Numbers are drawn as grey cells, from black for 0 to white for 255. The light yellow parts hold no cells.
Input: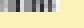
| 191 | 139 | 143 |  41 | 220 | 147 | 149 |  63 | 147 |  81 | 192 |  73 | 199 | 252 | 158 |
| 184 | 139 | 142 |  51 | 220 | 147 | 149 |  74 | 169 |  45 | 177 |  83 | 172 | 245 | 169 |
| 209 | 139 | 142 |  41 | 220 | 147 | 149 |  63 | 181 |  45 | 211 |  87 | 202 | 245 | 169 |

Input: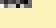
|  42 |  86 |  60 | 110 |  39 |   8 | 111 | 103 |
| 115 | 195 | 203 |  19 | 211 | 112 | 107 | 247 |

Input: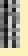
|  28 | 190 |  66 | 201 | 139 |
|   1 | 156 | 130 | 171 | 101 |
|  67 | 167 |  30 | 219 | 157 |
|  30 | 115 | 113 | 157 | 119 |
|  31 | 204 |  85 | 144 | 104 |
|  25 | 209 |  78 | 160 | 119 |
|  62 | 201 |  50 | 220 | 108 |
|  21 | 169 | 127 | 147 |  80 |
|  43 | 208 |  47 | 206 | 135 |
|  30 | 153 | 104 | 152 | 112 |
|  31 | 205 |  59 | 182 | 137 |
|  42 | 207 |  47 | 162 | 145 |

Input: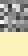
| 118 | 132 | 148 | 123 | 127 | 137 | 116 |
| 169 |  51 | 229 | 212 | 100 |  86 | 243 |
| 212 |  85 | 151 | 216 |  96 | 198 |  97 |
|  90 | 132 | 136 |  96 | 148 | 159 | 183 |
| 209 | 149 | 141 |  66 | 123 |  81 |  77 |
| 197 | 148 | 202 | 157 | 171 | 143 | 252 |
|  89 | 151 |  93 | 141 | 126 | 129 |  58 |
| 197 | 111 | 151 |  61 | 127 |  98 | 109 |

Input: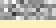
| 237 | 173 | 247 | 150 |  93 | 198 | 133 | 145 | 142 | 149 | 203 | 234 | 215 | 187 |
| 170 | 143 |  97 | 219 | 149 | 136 | 161 | 126 | 154 | 100 | 128 | 146 | 130 | 168 |
| 245 | 112 | 181 | 168 | 216 | 165 | 192 | 213 |  95 | 211 | 198 | 137 | 212 | 143 |
| 164 | 165 |  58 | 115 | 132 | 164 | 134 | 114 | 170 | 152 | 186 | 154 | 210 | 169 |
| 129 | 141 | 155 | 241 | 212 | 135 | 184 | 199 | 147 | 199 | 154 | 134 | 143 | 152 |

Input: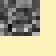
| 143 |  72 |  54 | 140 | 141 | 129 | 154 |  71 |  83 |  85 |
| 114 |  80 |  85 | 143 | 123 | 109 | 127 |  73 |  78 |  73 |
|  70 | 132 | 153 |  58 |  58 |  38 |  71 |  76 | 103 |  88 |
|  92 | 162 |  65 |  98 | 105 |  53 |  64 | 155 | 114 |  54 |
|  53 | 125 | 144 | 103 |  88 | 101 |  65 |  86 |  39 |  42 |
|  69 | 153 |  71 |  39 |  64 |  65 |  46 | 170 | 126 | 112 |
| 125 |  11 |  85 |  91 |  89 | 145 | 150 |  59 | 120 | 188 |
|  78 |  23 | 193 | 109 | 111 | 208 |  94 |  44 |  39 | 118 |
|  90 | 117 |  54 |  55 |  61 |  46 |  59 | 179 | 182 | 157 |
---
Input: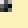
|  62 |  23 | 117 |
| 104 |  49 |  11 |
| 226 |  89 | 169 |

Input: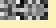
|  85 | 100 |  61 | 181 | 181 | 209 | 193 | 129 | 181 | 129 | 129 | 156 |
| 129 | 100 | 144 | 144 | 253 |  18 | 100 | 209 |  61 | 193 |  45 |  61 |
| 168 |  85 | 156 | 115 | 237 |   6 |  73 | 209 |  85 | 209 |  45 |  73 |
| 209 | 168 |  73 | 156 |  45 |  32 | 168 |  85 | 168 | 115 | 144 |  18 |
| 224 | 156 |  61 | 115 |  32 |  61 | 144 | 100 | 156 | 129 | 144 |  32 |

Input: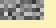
|  84 | 215 |  56 | 157 | 143 |  96 | 199 | 187 | 157 | 173 | 112 |
|  96 | 127 |  84 |  96 | 199 | 143 | 112 | 127 |  84 |  56 | 199 |
| 112 | 112 | 157 |  70 | 157 | 157 |  84 |  84 | 112 |  70 | 173 |
| 127 | 157 | 143 | 143 | 173 |  96 | 112 |  96 |  56 | 127 | 157 |
| 187 | 127 | 187 | 143 |  70 | 127 | 157 | 143 | 187 | 143 | 127 |

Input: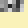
|  94 | 140 | 211 | 110 |  94 | 211 |
| 152 | 140 | 225 | 166 |  51 | 140 |
| 166 | 140 |  35 | 126 |  51 | 197 |

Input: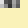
| 191 | 135 |  51 | 151 |  93 |
| 223 |  81 |  66 | 163 | 107 |

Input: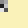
|  31 | 198 |
| 140 | 169 |
| 228 |  84 |

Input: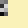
|  11 |  91 |
|  48 | 215 |
| 134 | 118 |
| 202 | 174 |

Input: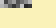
| 181 | 157 |  96 |  53 |  96 | 196 |  39 |  53 |
| 196 |  68 | 127 | 157 |  83 | 111 | 141 | 181 |
